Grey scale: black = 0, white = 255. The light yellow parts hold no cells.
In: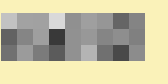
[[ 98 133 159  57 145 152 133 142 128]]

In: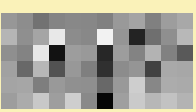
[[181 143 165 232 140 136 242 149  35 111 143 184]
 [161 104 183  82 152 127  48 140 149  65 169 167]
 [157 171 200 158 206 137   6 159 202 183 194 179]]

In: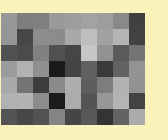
[[150  71 141 139 168 191 161 180  65]
 [156 178 143  26  68  96  57  98 147]
 [177 179 140  27 172  84 151 180  67]]

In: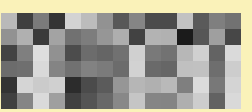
[[146 176  58 163 113 125 150 174  66 179 177  27  86 159  71]
 [108 111 217 132 113 130 123 108 210 106 102 192 193 110 205]
 [ 64 133 218 159  64  84 104 136 197 133 132 175 205  98 217]]

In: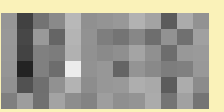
[[152  71 153 101 180 146 126 116 135 110 146 112 160]
 [149  35 128 109 236 146 151 100 148 137 125 128 152]
 [127 157 112 163 141 131 158 143 148 171 116 161 116]]

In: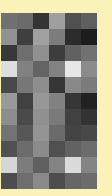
[[146  63 160 124  44  29]
 [222 129 100 130 231 139]
 [153  65 151 129  54  34]
 [115  87 148 107  68  72]
 [214 124  96 132 218 132]]
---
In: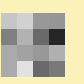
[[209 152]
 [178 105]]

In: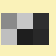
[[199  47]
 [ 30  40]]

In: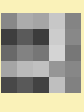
[[172 165]
 [ 90  60]]

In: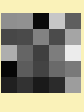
[[145  10]
 [ 74 130]]

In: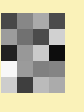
[[135 170]
 [113  75]]

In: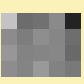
[[108 113]
 [125 142]]

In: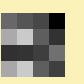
[[ 85  71]
 [202  94]]

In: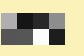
[[ 21  40]
 [ 86 252]]
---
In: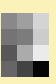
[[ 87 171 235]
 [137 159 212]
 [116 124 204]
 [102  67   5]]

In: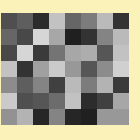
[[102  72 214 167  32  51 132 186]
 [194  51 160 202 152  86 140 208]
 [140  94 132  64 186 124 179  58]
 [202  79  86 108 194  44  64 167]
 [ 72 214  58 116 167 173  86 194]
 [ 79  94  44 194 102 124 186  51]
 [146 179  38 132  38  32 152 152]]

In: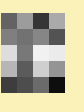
[[221 120 241 235]
 [182  91 207 148]
 [127 114 134  83]
 [ 61  77 107  14]
 [ 99 156  53 170]]

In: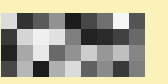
[[ 57 213 240 225 126  34  42  65 105]
 [ 34 168 232 105 146 205 152 191 133]
 [219  50  90 146  27  71 111 246  84]
 [ 71 183  27 175 219  97 139  57 126]]

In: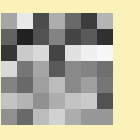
[[ 54 202 217  68 225 240 247]
 [144 105 188 209 173 152 152]
 [217 118 165  90 137 131 112]
 [131 105 159 188 137 159 118]
 [195 180 144 173 195 202  82]
 [ 98  33  82 131  68  90  48]
 [165 233  76 173 105  60 180]]

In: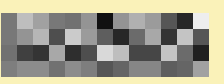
[[120 148 182  78 203 155  94  39 107 168  52 196  86]
 [120 190 161 120 113 148  17 148 176 155  86  39 238]
 [126 140 140 113 140 126  86 101 134 134  94 101 161]
 [113  64  52 168  46  78 217 190  70  70 196 107  32]]

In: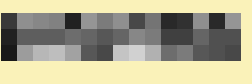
[[ 25 156 183 190 162  87  72 196 209 177 109 123  87  80  72]
 [ 57 143 135 129  33 149 123 143  72 116  41  49 143  41 149]
 [ 33  94  94  94 109 101  87 101 135 123  64  64 101  80  80]]
